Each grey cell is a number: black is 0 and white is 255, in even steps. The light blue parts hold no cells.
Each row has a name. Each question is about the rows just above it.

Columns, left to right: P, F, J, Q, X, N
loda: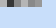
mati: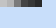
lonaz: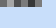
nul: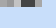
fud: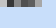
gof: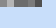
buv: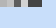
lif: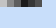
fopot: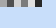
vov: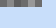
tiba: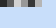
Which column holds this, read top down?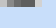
J
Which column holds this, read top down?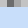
P
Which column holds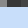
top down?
X

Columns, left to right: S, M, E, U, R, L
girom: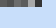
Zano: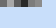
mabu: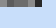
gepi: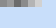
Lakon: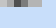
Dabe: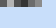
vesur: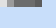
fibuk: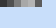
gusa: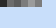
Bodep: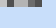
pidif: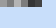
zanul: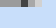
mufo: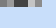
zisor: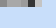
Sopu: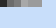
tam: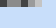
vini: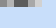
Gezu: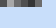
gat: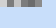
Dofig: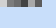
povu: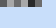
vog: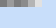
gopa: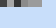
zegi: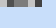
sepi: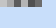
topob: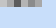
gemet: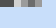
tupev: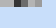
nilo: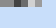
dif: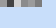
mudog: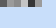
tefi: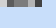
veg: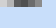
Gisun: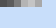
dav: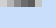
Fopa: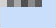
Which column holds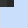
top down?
S
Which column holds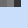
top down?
E
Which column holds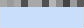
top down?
M
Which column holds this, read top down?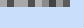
M
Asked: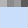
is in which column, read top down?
S
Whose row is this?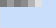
vog
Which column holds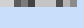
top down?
S

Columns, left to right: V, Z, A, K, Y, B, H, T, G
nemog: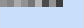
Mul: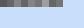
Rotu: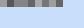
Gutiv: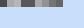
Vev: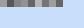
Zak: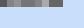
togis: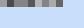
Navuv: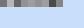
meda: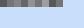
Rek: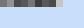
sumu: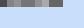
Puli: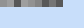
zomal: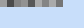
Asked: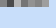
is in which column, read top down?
Z
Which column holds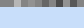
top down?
A

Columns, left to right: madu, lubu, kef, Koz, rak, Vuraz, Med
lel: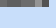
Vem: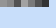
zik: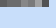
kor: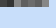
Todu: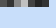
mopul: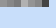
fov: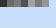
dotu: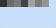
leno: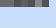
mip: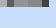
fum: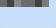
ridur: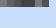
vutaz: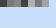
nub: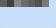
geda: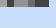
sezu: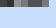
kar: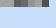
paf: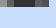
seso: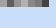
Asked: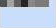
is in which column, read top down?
Vuraz
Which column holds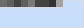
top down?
lubu
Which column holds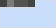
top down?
Med
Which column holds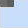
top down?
lubu
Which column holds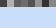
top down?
rak

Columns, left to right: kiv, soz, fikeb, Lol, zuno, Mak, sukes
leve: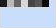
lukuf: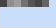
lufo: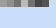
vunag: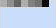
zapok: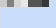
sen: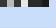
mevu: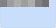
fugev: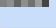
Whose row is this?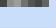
lukuf
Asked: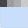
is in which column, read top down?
kiv
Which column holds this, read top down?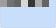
fikeb
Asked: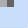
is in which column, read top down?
fikeb

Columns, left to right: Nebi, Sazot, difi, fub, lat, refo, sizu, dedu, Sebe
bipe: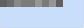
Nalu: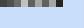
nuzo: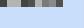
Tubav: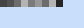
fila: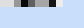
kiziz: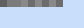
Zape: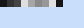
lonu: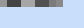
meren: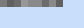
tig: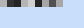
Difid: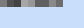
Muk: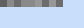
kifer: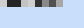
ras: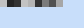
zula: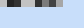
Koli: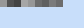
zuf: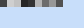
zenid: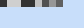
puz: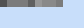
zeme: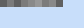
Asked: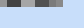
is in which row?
lonu
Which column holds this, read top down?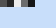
Sebe
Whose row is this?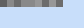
Muk
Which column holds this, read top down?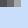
sizu
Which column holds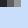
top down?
refo

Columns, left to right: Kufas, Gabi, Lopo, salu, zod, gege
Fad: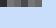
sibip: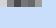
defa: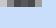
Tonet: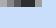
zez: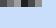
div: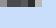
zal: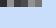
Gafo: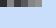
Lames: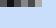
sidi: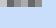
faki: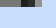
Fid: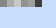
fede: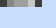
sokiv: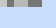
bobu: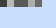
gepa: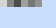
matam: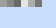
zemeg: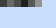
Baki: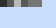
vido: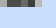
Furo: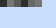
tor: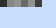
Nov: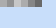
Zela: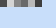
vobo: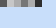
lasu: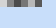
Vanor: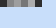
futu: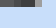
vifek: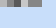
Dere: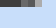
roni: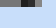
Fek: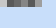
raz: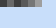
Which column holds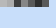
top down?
zod
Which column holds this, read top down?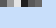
salu
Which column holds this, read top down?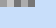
zod
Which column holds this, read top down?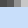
Lopo

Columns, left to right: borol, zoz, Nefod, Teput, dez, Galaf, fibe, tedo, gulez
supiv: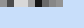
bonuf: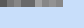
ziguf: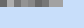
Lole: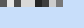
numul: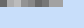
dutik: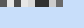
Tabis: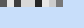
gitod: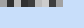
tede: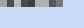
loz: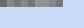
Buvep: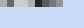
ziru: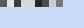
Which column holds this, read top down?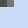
zoz
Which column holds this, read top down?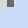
Teput

